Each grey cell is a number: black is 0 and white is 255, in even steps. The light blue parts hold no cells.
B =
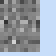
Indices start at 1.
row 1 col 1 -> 67
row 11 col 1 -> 109
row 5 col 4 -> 112
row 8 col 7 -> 121
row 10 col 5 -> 111
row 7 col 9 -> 148
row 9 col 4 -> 120
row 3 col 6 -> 96
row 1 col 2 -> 168
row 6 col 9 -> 138
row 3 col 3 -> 95
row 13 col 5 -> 138
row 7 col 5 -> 118
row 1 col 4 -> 160
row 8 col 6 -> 178
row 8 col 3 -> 142
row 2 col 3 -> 115
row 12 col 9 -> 134
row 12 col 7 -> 127
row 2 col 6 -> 120
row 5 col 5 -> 154
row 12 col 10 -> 141
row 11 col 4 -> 210
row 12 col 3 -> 125
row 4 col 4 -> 119
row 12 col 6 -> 125
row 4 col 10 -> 143
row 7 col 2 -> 100
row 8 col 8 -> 135
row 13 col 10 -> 147
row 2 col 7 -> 121
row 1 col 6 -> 75
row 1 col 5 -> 118
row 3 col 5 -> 110
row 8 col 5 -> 145
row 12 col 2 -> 139

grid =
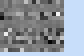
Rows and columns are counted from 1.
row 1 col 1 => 117
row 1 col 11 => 96
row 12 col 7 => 126
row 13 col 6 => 202
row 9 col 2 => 236
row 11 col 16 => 54
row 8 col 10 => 125
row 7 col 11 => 118
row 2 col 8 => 123
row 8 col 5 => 114
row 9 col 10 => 127
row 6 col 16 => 124
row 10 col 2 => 105
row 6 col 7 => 124
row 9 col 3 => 112
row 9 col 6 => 95
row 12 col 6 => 138
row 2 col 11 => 137
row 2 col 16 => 111
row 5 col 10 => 155
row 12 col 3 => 120
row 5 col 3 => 78
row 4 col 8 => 150
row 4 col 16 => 96
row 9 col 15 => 42
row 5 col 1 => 14
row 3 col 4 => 129
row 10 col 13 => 170
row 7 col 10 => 128
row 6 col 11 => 115
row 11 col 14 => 40
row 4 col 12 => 162
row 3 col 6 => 125
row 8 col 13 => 61
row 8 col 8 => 157

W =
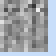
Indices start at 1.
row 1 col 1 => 194
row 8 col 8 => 141
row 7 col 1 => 178
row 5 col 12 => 137
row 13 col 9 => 152
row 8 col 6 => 132
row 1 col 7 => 174
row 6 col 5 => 111
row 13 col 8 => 158
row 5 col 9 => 102
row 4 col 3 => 122
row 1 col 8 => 207
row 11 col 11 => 142
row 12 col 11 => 140
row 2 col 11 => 195
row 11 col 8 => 158
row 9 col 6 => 163
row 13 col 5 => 160
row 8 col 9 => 105
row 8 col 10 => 166
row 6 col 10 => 146
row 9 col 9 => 119
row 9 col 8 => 157
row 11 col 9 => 115
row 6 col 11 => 171
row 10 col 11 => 155
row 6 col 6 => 146
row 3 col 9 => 115
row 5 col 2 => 121
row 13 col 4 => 163
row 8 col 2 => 134
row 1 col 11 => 171
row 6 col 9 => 96
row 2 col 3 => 179

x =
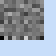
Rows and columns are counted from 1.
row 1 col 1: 154
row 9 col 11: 111
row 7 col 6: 126
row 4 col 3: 171
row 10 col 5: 116
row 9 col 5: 121
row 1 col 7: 83
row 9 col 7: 118
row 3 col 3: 82
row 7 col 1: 140
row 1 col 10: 127
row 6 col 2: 148
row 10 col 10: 86
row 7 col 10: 129
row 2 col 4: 109
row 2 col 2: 140
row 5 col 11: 105
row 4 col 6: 91
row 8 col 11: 136
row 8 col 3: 124
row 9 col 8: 132
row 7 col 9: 115
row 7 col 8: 132
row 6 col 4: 146
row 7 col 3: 113
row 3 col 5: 111
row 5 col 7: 129
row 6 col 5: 124
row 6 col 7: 160
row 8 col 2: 125

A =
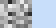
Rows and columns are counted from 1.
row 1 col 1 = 145
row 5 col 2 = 179
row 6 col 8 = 118
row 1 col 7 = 146
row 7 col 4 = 159
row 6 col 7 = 137
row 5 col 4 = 170
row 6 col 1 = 180
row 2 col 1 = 219
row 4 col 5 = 185
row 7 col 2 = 203
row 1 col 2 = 155
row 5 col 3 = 210
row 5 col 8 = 182
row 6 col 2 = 177

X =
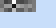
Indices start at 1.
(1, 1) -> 122
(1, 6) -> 72
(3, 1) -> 144
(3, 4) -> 186
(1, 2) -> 65
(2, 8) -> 151
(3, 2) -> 96

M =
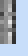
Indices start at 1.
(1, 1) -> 114
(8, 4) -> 88
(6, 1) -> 154
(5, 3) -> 173
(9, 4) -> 56
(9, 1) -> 133
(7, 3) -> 184
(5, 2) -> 144
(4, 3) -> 135
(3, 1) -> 123
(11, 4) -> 47
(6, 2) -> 143
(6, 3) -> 226
